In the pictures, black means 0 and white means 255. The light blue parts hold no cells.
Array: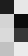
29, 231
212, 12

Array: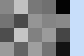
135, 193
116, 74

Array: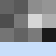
100, 89
77, 121

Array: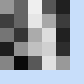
151, 101
62, 101

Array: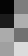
4, 125
27, 175

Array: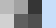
186, 162
209, 95

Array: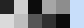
35, 207
218, 190
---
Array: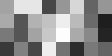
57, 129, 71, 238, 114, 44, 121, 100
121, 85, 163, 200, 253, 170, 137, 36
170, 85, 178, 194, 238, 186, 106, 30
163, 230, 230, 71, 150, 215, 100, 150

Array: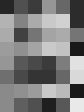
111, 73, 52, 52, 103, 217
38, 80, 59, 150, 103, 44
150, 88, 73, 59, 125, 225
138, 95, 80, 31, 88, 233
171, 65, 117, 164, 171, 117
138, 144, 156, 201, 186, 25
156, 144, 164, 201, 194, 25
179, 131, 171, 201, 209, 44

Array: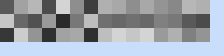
198, 104, 81, 154, 42, 120, 190, 112, 104, 112, 104, 128, 120, 89, 75
55, 204, 148, 48, 162, 168, 48, 190, 212, 198, 212, 154, 176, 128, 148
89, 162, 183, 75, 212, 142, 62, 176, 168, 142, 168, 148, 136, 183, 176

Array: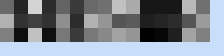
177, 50, 64, 50, 143, 44, 177, 149, 85, 91, 31, 37, 44, 85, 155
128, 15, 193, 15, 120, 58, 120, 136, 163, 149, 1, 7, 31, 163, 128
105, 37, 212, 44, 99, 58, 105, 112, 193, 170, 23, 23, 23, 185, 112

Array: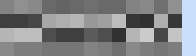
63, 63, 71, 167, 174, 181, 152, 160, 189, 55, 49, 174, 55
137, 125, 125, 118, 118, 118, 131, 125, 111, 137, 125, 118, 125
131, 144, 137, 105, 99, 105, 111, 105, 105, 131, 137, 111, 144
181, 189, 189, 78, 63, 63, 91, 78, 49, 181, 203, 71, 196

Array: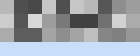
184, 79, 73, 198, 79, 198, 184, 86, 142, 157
171, 93, 93, 164, 142, 164, 191, 134, 128, 150
204, 86, 216, 157, 121, 65, 65, 113, 210, 171
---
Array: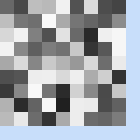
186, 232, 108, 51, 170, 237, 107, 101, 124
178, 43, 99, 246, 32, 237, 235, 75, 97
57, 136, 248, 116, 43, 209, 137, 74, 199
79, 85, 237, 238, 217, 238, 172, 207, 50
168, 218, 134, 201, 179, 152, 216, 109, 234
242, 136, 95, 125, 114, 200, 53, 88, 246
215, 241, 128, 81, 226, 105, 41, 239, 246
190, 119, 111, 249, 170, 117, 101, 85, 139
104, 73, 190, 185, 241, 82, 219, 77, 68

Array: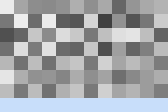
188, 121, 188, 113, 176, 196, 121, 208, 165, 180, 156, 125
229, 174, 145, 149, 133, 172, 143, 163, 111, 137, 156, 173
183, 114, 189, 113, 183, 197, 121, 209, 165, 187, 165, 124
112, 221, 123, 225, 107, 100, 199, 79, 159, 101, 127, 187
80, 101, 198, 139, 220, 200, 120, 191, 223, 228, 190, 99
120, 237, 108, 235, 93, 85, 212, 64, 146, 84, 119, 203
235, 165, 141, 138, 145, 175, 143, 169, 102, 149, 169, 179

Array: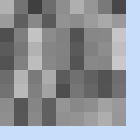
143, 87, 137, 96, 145, 147, 159, 174, 151
140, 86, 133, 96, 149, 136, 142, 162, 153
114, 185, 128, 162, 78, 118, 102, 84, 113
108, 179, 122, 171, 92, 112, 97, 83, 110
83, 129, 189, 136, 129, 84, 136, 134, 200
91, 120, 178, 133, 130, 90, 129, 141, 190
79, 127, 195, 140, 129, 82, 135, 136, 198
155, 95, 136, 90, 146, 140, 156, 169, 153
177, 115, 63, 109, 142, 175, 150, 121, 71

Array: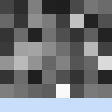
126, 114, 100, 93, 249, 80, 122, 117
52, 108, 31, 114, 80, 51, 97, 36
148, 186, 147, 103, 130, 85, 104, 218
58, 161, 164, 140, 111, 78, 184, 65
52, 108, 34, 114, 79, 51, 96, 35
104, 54, 143, 123, 62, 194, 34, 80
68, 45, 127, 32, 30, 73, 118, 107

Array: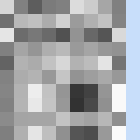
127, 176, 229, 191, 144, 85, 77, 153, 250
139, 164, 165, 165, 195, 169, 162, 183, 142
129, 180, 232, 196, 152, 50, 73, 144, 249
133, 179, 237, 194, 149, 54, 66, 149, 249
130, 172, 179, 152, 197, 147, 158, 169, 152
99, 178, 171, 194, 215, 178, 188, 228, 116
128, 165, 149, 174, 185, 154, 165, 151, 146
229, 108, 120, 106, 81, 147, 104, 85, 217
111, 184, 192, 172, 209, 155, 176, 194, 131
214, 129, 93, 123, 128, 220, 204, 166, 128

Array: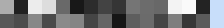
88, 76, 135, 74, 138, 133, 69, 101, 22, 94, 107, 69, 126, 55, 91
173, 33, 236, 221, 105, 24, 44, 67, 53, 117, 108, 104, 243, 250, 35
